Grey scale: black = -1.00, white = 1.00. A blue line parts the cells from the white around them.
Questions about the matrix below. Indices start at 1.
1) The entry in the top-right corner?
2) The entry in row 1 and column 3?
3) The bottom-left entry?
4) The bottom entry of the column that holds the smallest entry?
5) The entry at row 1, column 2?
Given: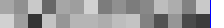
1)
0.58
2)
0.58
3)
0.64
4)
-0.59
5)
0.13

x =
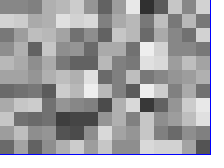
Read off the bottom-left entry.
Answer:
-0.17
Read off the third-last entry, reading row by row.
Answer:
0.65
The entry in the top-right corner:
0.65
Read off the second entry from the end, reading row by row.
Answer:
0.28
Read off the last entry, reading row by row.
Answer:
-0.35
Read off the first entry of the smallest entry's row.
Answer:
0.06
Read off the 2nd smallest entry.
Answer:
-0.56
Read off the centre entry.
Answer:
-0.17
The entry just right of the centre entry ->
0.00
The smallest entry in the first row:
-0.62
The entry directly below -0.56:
0.55
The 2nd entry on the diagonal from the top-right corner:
0.44
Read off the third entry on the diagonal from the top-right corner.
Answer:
0.06
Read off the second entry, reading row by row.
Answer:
0.06
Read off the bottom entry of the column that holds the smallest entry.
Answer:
0.70
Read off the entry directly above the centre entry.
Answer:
0.44
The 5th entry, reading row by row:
0.44

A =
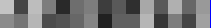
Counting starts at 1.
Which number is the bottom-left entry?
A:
0.09
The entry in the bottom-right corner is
0.26
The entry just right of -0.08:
0.43
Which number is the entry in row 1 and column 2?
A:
-0.46
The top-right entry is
0.20
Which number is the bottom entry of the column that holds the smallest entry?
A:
-0.74
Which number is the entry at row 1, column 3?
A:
0.48

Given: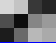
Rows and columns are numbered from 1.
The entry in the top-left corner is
0.69
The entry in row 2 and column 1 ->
-0.39
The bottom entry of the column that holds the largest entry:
-0.78
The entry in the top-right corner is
-0.72

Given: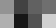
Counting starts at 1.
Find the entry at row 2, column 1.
0.38
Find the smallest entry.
-0.82
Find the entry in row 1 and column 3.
-0.24

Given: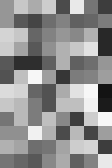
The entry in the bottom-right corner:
0.83
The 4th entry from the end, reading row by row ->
0.34
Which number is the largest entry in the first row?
0.83
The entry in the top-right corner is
-0.52
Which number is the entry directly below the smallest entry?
-0.79
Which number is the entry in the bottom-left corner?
-0.08
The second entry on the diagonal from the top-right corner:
-0.20
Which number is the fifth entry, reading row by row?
-0.41
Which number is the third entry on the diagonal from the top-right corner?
0.07
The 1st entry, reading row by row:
0.18
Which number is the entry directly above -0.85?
0.24
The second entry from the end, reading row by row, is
0.02
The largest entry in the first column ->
0.72
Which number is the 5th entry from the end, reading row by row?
0.07
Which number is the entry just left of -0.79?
0.89
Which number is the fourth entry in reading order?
0.61
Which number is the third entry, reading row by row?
0.34
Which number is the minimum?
-0.85
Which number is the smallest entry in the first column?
-0.36
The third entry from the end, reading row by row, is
-0.25
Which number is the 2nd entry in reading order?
0.56
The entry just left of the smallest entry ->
0.94

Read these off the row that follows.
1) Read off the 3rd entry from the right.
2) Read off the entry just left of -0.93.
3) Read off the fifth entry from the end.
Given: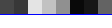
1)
-0.93
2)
0.13
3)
0.52

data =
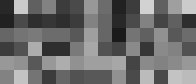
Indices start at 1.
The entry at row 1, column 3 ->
-0.25
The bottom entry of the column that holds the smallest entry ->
0.14
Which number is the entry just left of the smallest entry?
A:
-0.20
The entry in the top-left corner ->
-0.69
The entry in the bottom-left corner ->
0.02
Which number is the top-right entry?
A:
0.59
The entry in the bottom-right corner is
0.47
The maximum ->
0.65
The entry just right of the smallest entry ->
-0.09
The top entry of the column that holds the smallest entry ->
-0.74
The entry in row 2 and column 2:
-0.42
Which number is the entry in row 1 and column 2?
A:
0.59
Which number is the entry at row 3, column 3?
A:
-0.04
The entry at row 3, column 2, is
-0.09
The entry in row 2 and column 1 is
-0.74
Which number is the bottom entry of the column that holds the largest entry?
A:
0.47

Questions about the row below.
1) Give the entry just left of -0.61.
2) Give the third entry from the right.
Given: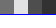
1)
-0.39
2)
0.77

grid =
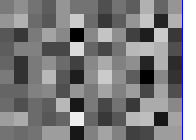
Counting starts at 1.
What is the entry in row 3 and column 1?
-0.32
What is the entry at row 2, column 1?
0.17
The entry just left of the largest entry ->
-0.21
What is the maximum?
0.87
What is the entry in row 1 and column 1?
-0.04
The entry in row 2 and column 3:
-0.16
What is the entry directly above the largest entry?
-0.82
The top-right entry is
0.17
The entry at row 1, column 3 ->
-0.10
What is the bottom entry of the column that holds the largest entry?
-0.82
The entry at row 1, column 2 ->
0.12
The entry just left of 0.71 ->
-0.44
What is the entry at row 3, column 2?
-0.56
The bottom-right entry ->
0.23
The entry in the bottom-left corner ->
-0.10
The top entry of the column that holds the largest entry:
-0.10

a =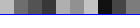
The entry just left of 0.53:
0.14
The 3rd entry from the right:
-0.87
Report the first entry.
0.48

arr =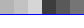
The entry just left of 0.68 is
0.52
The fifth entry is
-0.30
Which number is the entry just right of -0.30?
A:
-0.08

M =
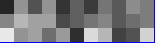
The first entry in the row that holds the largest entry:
0.82
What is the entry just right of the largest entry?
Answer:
0.15
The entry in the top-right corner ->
-0.02
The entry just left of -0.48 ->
0.43
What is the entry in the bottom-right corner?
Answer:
0.65
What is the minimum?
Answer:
-0.70
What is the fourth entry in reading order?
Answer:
0.15
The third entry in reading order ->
-0.36
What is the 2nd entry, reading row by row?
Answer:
0.15

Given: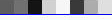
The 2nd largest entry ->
0.75
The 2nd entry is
-0.11
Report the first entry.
-0.27

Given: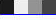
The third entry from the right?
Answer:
0.87
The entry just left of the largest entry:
-0.79
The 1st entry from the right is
-0.47

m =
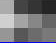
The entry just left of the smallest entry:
-0.59
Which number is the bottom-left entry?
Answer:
0.18
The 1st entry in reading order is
0.35
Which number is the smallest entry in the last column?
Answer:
-0.71

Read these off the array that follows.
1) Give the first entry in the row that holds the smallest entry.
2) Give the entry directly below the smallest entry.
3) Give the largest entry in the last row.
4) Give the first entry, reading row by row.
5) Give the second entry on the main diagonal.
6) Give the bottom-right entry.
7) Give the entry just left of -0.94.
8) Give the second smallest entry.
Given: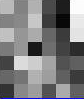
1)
0.02
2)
-0.54
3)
0.34
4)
0.45
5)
0.07
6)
-0.25
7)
-0.54
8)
-0.82

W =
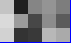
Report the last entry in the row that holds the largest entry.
-0.29
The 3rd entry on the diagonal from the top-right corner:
-0.55
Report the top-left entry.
0.54
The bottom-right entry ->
0.33

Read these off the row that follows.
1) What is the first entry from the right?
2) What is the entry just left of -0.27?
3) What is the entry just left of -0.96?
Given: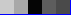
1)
-0.42
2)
-0.96
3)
0.32
